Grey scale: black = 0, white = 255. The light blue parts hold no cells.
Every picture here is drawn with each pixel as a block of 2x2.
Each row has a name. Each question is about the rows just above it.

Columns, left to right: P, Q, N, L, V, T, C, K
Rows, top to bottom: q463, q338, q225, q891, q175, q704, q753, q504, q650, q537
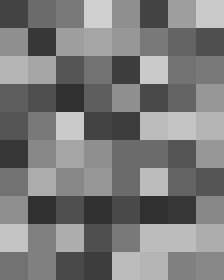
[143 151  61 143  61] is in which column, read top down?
V
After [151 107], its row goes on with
[188 100  85]
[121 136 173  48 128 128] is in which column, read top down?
Q
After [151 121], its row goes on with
[100  79]
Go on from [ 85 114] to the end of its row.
[ 61 202 114 121]

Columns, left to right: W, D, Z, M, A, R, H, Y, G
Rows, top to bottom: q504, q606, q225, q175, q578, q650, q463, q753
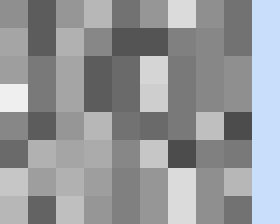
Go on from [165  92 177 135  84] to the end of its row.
[ 84 128 135 114]
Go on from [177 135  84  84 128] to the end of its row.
[135 114]
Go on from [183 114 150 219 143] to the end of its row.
[114]
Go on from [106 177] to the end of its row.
[165 171 135 198  76 128 121]
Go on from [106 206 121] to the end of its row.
[135 143]
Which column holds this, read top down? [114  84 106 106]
A
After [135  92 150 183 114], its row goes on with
[106 121 191  76]

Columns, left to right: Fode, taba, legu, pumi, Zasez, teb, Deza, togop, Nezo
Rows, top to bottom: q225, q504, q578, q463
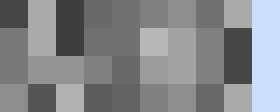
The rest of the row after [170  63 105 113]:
[128 141 113 170]
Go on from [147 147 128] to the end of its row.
[105 155 162 128  70]
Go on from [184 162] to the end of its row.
[128  70]

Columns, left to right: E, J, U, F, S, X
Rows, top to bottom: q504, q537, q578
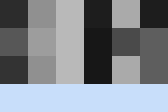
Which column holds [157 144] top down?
J
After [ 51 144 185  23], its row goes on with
[170  94]
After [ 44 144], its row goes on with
[185  29 170  29]
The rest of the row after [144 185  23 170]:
[94]
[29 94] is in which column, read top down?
X

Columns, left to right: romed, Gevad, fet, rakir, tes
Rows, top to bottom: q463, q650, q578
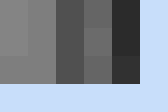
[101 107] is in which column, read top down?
rakir
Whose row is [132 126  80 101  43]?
q463
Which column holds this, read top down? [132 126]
romed
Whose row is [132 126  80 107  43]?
q650
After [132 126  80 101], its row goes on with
[43]
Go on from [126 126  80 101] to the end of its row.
[49]

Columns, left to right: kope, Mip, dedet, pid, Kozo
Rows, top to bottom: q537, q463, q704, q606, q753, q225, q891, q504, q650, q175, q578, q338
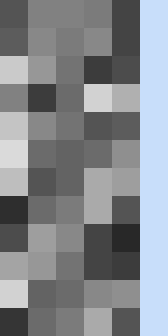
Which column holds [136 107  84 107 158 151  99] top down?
Mip
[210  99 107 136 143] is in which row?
q578
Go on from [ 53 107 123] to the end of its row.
[170  84]
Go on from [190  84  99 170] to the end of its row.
[158]

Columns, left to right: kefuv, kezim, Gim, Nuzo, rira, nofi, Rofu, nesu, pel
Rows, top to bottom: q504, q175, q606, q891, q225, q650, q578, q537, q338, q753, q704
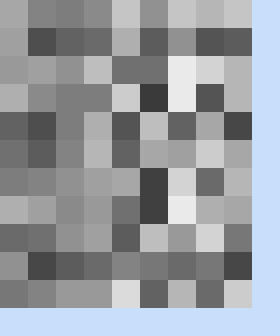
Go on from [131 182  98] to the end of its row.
[167 160 204 167]
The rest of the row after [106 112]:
[145 160  92 190 153 211 119]
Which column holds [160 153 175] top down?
kefuv
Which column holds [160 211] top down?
Rofu
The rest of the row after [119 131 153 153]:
[219  98 182 106 204]

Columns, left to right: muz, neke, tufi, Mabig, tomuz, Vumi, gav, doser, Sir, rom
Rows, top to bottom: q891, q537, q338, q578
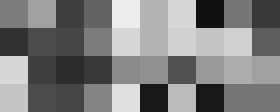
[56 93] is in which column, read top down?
rom
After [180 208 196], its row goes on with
[208  93]
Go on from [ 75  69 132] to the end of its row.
[224  23 188  23 118 118]
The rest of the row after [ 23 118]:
[118]
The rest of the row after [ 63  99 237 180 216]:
[ 16 118  56]
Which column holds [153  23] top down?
doser

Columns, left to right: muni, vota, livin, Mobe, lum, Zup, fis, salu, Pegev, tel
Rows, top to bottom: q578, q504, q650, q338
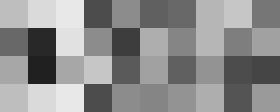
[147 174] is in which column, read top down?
salu
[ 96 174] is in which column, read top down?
Zup
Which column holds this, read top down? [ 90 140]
lum

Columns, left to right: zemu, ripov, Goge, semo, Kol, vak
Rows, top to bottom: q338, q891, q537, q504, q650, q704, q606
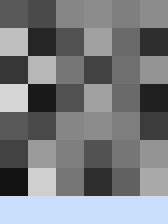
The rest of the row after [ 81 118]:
[148]
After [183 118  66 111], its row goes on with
[148]
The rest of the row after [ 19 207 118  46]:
[ 97 169]

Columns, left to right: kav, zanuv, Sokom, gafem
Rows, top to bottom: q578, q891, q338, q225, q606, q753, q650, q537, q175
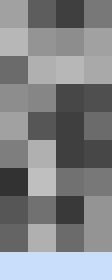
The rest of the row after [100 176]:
[107 148]
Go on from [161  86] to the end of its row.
[ 63 107]
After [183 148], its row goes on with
[141 161]
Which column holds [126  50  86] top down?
kav
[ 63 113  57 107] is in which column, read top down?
Sokom
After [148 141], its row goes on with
[161]
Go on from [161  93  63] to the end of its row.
[120]

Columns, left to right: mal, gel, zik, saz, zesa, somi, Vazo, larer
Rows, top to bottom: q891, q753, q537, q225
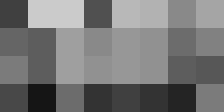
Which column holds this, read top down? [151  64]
zesa
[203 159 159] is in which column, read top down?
zik
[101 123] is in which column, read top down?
mal
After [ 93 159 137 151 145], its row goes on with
[108 129]

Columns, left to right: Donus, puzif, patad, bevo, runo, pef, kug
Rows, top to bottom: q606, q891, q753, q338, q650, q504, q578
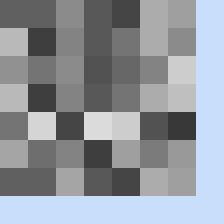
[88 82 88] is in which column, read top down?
bevo
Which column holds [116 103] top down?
runo
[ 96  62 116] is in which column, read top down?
puzif
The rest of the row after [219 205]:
[82 56]
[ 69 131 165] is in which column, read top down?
patad
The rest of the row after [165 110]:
[131  62 159 123 153]

